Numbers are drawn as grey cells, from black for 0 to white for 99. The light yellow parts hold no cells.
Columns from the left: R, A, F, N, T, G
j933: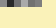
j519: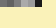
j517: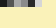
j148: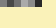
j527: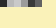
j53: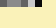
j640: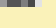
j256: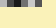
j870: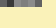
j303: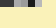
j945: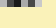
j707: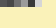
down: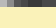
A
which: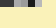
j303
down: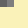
N

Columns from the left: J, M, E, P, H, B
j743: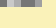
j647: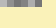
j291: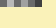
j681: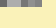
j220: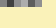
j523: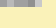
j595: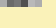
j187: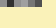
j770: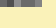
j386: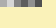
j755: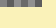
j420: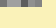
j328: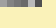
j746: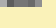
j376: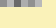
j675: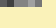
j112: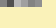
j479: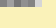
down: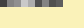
B
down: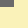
J
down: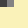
B
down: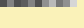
B
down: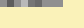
H
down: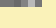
E
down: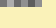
H

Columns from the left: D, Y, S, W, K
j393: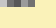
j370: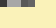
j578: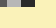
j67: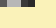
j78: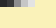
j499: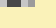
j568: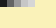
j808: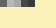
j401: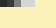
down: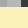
Y
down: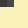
Y
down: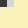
K

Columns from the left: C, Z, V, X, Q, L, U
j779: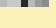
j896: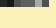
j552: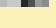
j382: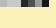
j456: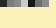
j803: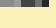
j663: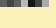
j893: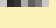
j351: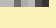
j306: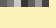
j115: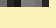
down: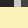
X
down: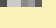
V
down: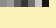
V

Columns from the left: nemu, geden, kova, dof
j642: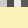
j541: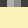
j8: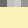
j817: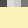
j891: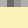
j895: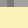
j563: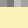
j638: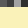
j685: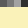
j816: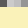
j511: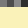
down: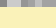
kova
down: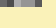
nemu
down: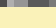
nemu
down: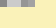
kova

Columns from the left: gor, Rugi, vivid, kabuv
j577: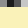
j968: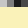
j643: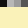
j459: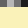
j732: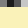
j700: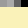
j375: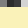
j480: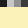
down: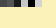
kabuv
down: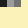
vivid
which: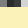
j375

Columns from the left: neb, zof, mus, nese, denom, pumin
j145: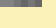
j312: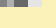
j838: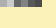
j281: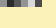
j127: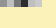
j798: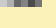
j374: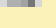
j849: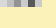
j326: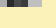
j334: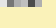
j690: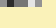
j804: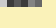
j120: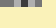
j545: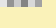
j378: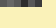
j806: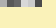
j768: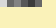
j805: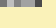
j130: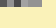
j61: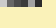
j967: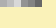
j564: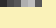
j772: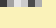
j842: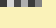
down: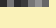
zof
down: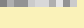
neb
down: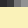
zof
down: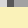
nese

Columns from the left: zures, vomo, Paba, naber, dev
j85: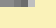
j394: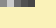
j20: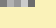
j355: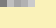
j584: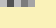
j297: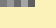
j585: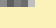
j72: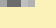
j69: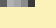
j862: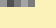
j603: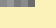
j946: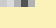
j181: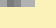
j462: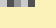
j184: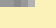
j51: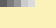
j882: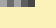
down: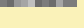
Paba
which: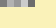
j20
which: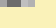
j72

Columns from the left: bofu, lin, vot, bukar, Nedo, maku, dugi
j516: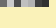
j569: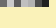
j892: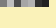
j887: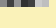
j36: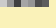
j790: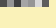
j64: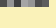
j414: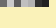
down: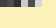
maku
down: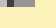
lin
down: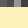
vot
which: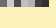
j516

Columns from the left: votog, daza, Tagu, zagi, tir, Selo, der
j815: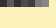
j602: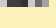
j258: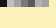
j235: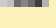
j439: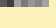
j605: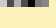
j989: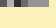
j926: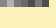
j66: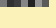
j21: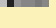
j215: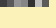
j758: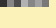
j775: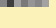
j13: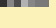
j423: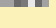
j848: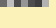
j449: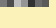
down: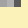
der
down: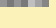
Selo
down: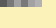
der
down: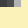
daza
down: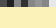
tir

